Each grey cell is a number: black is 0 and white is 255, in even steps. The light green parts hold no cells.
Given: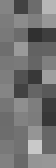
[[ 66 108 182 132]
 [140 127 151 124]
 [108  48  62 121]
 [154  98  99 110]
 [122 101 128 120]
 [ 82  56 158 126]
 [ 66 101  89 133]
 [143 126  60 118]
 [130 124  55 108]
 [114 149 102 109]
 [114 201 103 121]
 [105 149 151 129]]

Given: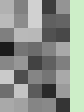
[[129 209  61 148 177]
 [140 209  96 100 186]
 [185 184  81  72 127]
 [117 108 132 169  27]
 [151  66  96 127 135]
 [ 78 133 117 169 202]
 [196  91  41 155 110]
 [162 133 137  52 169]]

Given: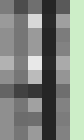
[[ 76 111  37  89 124]
 [119 216  42 159 154]
 [118 154  37 124 143]
 [118 154  37 130 143]
 [127 232  42 170 178]
 [118 187  37 149 143]
 [ 65  54  37 110 100]
 [118 161  37 130 143]
 [108 110  37 124 143]
 [118 154  37 130 143]]

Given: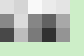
[[213 249 235 228 224]
 [219 134  98 168 136]
 [189 122  49 148  72]]

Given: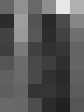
[[144 104 143 232 177 103]
 [157  83  41  74 135  44]
 [153  87  44  66 112  67]
 [122  64  49  54 100  63]
 [107  72  62  47 101  85]
 [106  73  49  41  96  97]
 [101  52  53  45  91  95]
 [103  77  43  33  85 105]]

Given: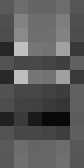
[[109 101 101 108  86  89]
 [130 109 109 125  79  80]
 [138 110 111 130  77  76]
 [192 118 115 161  56  38]
 [ 71  72  68  63  96  83]
 [190 118 115 160  57  40]
 [ 70  71  66  61  96  82]
 [ 66  65  58  53  96  77]
 [ 58  26   8   9  91  32]
 [ 71  71  68  62  95  83]
 [109 101 102 108  87  89]
 [112 102 103 111  85  88]]

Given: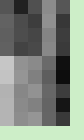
[[ 33  80 139  86  85]
 [ 76  61 144  55  98]
 [ 77  70 132  61  95]
 [ 67  73 136  58  97]
 [146 138 106  16 198]
 [149 128  94  13 195]
 [135 146 103  61 178]
 [138 129 100  21 180]
 [141 149 101  57 180]]
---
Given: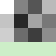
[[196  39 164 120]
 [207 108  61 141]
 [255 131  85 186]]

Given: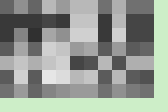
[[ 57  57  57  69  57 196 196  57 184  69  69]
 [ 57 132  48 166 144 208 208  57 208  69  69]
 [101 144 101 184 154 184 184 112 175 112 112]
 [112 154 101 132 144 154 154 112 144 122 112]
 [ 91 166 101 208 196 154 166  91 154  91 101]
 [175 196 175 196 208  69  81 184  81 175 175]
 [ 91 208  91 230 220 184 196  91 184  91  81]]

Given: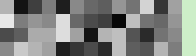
[[180  19  63 125  30 137 104  94 149 115 211  54 161]
 [ 75  94 171 171 221 161  19 180 191  84  42 115 137]
 [232 125 149 137 221 104  75  63   8 191 115 104 149]
 [137 201 180 161  30  54  75  42 191  94  84 180 125]]

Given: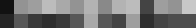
[[ 37  87  57  46  57  87 169  87  68 158  46  68  77  77]
 [ 18 147 158 188 169 147 179 137 179 188  68 158 147 200]]

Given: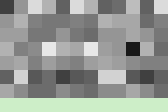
[[178 128 139 231 178 167 231 158 149  24 178 108]
 [167 139 108 108 139 119 108 139 139 167 139 108]
 [ 64 149 219 178  97 219 178  97 108 189  97 219]
 [158 158 119 119 149 119 108 149 149 167 149 119]
 [158 167 128 158 139 128 158 167 158 139 128 128]
 [149 178 128 119 119 128 119 178 167 167 108 128]
 [ 97 210  88 108  64  88  97 210 210  88  64  97]]

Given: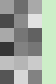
[[158 109 169]
 [169 118  97]
 [ 53 130 118]
 [ 73 139 226]
 [192 181 203]
 [ 85 215 130]]

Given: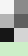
[[180  95]
 [245 138]
 [ 22 212]]
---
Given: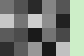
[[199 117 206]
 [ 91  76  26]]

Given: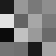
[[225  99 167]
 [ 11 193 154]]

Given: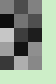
[[ 13 116  79]
 [198  61  29]]

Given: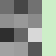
[[143 153 139]
 [ 46 103 216]]

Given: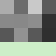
[[137 136 141]
 [ 87 146  88]]

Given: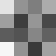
[[159  61 150]
 [ 92  83 134]]

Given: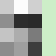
[[142  45  42]
 [196 173 123]]
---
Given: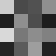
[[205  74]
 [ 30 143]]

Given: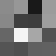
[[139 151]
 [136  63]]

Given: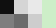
[[ 15 213]
 [126 107]]

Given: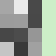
[[166 234]
 [156 157]]

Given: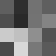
[[95 46]
 [78 41]]

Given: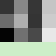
[[ 52 136]
 [108 175]]
